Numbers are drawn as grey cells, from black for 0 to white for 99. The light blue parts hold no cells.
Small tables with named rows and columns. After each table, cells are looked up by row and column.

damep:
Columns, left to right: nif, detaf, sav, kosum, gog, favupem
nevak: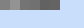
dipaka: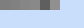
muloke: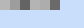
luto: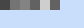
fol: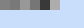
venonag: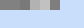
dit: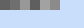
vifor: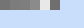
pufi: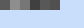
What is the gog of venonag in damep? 75
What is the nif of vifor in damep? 45
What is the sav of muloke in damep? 39
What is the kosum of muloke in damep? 70
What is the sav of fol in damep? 59
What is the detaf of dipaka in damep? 50
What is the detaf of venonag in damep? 50
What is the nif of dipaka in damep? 49
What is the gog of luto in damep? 80
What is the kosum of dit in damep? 37
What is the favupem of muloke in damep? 41
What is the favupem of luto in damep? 38
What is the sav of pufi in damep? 46
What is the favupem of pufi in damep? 31
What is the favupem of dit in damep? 54
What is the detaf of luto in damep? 45

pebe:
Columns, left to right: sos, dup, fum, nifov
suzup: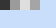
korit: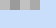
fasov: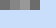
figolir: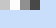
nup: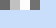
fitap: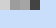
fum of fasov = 59
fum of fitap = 64
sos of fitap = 81
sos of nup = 41
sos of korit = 73
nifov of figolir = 28
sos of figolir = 77
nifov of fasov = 42
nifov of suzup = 64
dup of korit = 60
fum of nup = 98
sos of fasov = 44
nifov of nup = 44
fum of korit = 75
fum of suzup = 86
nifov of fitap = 26

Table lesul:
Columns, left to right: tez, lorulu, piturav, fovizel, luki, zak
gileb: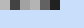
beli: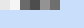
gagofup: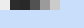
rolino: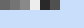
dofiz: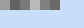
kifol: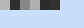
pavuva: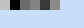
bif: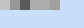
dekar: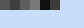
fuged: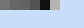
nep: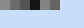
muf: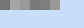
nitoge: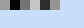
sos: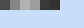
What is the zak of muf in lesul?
59
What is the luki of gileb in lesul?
38
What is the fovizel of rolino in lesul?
92
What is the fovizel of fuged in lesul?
32
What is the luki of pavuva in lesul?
22
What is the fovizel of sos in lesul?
61
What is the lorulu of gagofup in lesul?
17
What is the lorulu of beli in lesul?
95
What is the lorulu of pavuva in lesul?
1
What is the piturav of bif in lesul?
35
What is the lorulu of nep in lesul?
42

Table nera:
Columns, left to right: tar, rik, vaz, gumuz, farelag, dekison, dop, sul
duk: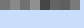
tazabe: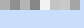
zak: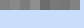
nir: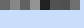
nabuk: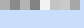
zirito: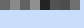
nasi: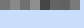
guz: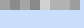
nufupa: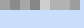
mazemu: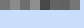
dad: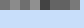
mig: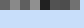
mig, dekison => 32
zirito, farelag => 14
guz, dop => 69
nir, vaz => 38
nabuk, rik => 54
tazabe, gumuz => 52
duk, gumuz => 56
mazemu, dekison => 39
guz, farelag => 81
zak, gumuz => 55
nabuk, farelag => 94
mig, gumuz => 56
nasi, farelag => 27
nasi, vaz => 44

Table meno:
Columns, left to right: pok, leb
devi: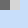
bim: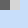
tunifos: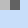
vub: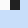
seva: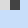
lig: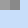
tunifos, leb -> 38
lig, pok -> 61
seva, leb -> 26
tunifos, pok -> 73
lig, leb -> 53
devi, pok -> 41
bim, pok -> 38
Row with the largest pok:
vub

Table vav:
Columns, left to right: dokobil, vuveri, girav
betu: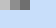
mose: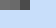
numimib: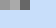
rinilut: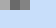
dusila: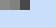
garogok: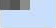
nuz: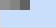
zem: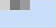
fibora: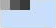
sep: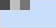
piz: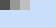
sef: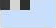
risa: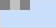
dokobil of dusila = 53
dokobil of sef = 22
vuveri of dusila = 50
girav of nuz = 38
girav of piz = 74
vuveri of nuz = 51
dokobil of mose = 43
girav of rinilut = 51
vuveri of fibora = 33
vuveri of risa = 75
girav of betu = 43
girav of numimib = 40
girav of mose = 29
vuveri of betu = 55
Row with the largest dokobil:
zem

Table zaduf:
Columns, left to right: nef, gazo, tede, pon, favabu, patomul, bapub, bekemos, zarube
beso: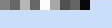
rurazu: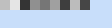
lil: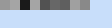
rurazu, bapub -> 24
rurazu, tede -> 20
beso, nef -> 50
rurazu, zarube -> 27
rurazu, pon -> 56
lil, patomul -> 40
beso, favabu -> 98
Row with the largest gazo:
rurazu

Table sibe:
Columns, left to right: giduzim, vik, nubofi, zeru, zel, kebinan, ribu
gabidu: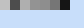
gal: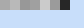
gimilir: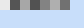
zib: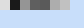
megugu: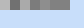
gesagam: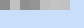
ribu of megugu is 50
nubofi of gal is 59
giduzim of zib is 86
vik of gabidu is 30
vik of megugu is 44
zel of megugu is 55
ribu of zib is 75
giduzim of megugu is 72
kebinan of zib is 67
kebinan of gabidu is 46
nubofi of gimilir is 65
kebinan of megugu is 50
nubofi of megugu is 66
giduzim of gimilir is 91
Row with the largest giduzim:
gimilir

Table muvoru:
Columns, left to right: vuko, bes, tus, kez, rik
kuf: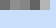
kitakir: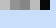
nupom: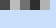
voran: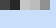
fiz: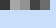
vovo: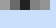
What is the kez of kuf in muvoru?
39
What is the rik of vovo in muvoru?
57
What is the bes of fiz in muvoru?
65
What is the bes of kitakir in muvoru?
57
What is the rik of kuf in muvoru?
70
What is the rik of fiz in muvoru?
42

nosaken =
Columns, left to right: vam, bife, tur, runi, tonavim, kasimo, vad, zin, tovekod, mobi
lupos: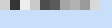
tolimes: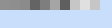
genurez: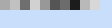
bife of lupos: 20
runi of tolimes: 39
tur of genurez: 43
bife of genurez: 75
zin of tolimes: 77
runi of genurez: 81
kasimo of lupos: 35
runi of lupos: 78
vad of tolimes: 37
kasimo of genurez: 33
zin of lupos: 69
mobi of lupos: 84
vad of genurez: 42
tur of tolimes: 54
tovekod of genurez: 72
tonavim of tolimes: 49
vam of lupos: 81

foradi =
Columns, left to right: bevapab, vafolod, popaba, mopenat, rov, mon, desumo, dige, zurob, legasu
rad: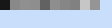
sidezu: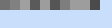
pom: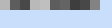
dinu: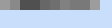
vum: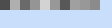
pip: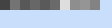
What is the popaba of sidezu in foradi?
62
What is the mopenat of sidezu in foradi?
35
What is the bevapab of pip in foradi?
26
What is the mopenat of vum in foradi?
58
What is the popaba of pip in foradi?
34
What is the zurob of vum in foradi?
59
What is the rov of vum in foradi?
82
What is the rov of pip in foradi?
35
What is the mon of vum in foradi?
59
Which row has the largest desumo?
pip

